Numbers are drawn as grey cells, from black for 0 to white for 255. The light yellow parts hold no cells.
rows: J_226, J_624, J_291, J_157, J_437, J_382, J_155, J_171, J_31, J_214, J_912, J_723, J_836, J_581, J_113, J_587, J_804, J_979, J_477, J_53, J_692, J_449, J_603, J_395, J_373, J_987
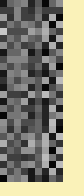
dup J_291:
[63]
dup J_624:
[63]
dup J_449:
[145]
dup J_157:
[118]
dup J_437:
[76]

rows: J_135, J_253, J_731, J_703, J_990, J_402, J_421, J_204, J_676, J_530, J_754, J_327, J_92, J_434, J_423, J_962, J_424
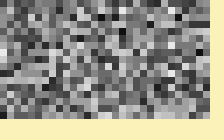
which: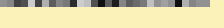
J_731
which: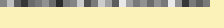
J_253
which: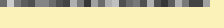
J_434
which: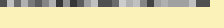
J_962
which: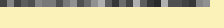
J_135

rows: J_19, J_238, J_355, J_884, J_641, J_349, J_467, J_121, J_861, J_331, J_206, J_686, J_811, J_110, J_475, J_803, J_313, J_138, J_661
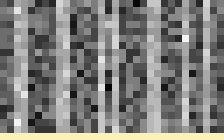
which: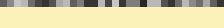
J_686
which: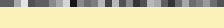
J_110
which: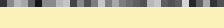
J_313

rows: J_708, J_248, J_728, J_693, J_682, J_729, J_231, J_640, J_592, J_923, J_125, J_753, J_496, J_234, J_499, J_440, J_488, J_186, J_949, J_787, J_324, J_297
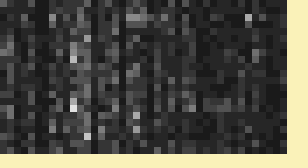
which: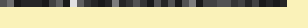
J_440
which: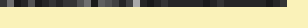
J_488
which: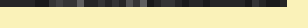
J_248
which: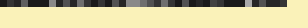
J_728

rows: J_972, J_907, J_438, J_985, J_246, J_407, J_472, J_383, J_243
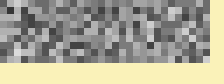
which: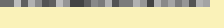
J_472
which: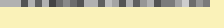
J_246
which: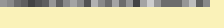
J_985
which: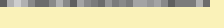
J_972

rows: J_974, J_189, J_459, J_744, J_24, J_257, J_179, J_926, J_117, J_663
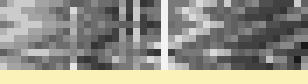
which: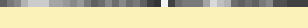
J_926
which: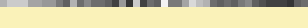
J_24
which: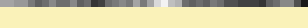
J_179
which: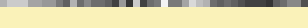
J_459

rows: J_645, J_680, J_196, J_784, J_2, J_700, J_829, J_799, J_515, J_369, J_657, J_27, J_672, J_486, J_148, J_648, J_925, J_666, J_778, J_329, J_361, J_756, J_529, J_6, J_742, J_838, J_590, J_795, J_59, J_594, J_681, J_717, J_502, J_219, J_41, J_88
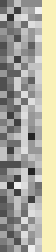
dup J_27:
[210]
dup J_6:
[79]
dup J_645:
[138]
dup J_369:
[194]
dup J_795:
[124]
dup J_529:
[194]
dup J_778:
[165]

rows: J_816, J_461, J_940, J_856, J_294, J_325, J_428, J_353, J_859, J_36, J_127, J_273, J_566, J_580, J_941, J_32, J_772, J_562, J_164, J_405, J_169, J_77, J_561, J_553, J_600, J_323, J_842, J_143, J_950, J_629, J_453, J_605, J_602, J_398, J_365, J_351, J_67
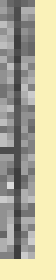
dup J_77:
[77]
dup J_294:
[145]

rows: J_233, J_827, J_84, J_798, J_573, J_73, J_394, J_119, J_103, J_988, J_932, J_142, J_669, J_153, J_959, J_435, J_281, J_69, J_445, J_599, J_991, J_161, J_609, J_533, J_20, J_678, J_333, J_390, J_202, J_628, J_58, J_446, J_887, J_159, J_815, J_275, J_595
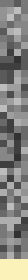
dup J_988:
[63]
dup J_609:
[135]
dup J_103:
[90]
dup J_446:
[174]
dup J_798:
[135]
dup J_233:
[120]
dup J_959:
[147]

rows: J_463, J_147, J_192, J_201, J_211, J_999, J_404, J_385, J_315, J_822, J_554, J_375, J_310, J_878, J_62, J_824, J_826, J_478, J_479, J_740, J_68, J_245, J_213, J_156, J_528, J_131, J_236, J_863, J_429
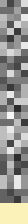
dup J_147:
[110]
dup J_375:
[125]

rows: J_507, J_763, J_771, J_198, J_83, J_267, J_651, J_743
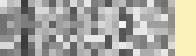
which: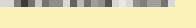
J_651
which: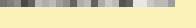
J_83
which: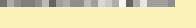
J_198
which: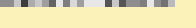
J_267
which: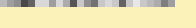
J_763

